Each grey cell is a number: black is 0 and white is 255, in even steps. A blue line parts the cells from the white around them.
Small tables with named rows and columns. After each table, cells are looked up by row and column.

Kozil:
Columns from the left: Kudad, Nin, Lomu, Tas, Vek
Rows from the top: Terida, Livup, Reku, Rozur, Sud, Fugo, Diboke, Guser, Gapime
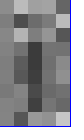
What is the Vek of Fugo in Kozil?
144
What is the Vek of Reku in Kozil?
86
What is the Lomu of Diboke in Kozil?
74
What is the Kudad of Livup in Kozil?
126
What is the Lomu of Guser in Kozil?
64
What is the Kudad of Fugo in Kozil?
127
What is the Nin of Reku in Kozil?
180
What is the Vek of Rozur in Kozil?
114
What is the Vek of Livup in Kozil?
187

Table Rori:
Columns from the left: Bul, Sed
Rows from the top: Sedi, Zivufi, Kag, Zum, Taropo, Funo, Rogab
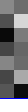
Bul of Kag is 9
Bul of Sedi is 137
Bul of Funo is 70
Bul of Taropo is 134
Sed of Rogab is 12
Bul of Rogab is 86
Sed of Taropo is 107
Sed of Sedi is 108
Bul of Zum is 69
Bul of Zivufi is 80
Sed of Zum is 102
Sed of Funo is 169
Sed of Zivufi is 214
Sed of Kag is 123

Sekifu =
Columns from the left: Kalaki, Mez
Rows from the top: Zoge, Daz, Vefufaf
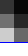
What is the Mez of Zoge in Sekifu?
7
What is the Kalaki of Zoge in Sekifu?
52
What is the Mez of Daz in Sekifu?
39
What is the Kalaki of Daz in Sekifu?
113
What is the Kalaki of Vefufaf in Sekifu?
205
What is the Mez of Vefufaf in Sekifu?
104
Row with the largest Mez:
Vefufaf

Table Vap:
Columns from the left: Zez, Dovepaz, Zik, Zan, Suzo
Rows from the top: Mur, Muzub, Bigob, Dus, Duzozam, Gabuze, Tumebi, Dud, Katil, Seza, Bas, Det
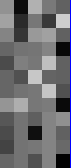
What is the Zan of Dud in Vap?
123
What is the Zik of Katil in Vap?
95
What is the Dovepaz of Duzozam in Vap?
127
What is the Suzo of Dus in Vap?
8
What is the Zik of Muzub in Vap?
119
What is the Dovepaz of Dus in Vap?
115
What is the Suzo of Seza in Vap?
97
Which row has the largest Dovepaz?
Dud

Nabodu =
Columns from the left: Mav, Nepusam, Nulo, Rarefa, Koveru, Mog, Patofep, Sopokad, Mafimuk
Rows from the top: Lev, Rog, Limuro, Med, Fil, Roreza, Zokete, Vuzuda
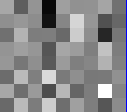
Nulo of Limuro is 125
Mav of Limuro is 112
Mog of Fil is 127
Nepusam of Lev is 94
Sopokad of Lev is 165
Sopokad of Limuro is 38
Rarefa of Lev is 9
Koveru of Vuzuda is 110
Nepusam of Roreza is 186
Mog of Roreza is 143
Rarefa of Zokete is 77
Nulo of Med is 150
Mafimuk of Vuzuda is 140
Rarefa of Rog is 18
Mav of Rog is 143

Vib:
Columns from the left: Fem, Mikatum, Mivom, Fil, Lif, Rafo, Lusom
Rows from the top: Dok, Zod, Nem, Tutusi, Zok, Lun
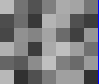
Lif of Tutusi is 191
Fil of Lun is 125
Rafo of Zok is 106
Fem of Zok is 101
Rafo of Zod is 80
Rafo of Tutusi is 158
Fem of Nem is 71
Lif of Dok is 171
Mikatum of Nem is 145
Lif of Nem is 107

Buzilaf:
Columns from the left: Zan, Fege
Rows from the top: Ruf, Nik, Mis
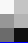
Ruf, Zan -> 248
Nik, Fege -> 180
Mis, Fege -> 16
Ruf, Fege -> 196
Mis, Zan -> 107
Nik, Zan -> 151
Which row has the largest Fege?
Ruf

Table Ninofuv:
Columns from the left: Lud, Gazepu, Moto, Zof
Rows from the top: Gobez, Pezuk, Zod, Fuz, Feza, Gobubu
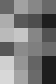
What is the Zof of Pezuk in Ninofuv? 30
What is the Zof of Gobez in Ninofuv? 105
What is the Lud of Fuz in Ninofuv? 86
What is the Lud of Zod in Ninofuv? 186
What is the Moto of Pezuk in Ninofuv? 77
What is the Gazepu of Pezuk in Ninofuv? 89
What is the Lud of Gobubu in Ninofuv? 216
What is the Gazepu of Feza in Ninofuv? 149
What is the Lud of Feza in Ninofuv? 208
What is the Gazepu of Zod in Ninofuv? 198
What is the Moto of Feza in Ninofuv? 100
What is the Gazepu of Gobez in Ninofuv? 162
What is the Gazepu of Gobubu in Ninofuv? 164
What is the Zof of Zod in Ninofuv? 82
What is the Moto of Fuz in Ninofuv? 127
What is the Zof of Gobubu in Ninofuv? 29
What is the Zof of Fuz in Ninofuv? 107
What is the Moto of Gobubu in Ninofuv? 106
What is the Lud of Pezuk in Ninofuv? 173
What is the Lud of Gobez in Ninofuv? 103

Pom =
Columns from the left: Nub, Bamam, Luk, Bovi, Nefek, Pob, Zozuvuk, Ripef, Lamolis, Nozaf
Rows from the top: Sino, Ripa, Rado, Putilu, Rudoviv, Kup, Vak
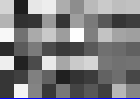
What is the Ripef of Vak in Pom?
63
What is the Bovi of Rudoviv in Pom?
234
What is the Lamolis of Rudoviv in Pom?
113
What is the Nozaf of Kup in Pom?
71
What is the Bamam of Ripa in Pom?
49
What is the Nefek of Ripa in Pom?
53
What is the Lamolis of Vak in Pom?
183
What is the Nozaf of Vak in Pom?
133
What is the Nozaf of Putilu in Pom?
96
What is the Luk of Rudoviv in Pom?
75
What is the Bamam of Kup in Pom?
64
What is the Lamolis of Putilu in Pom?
107
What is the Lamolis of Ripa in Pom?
53
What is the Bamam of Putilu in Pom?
91
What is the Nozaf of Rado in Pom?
159
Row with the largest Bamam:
Vak

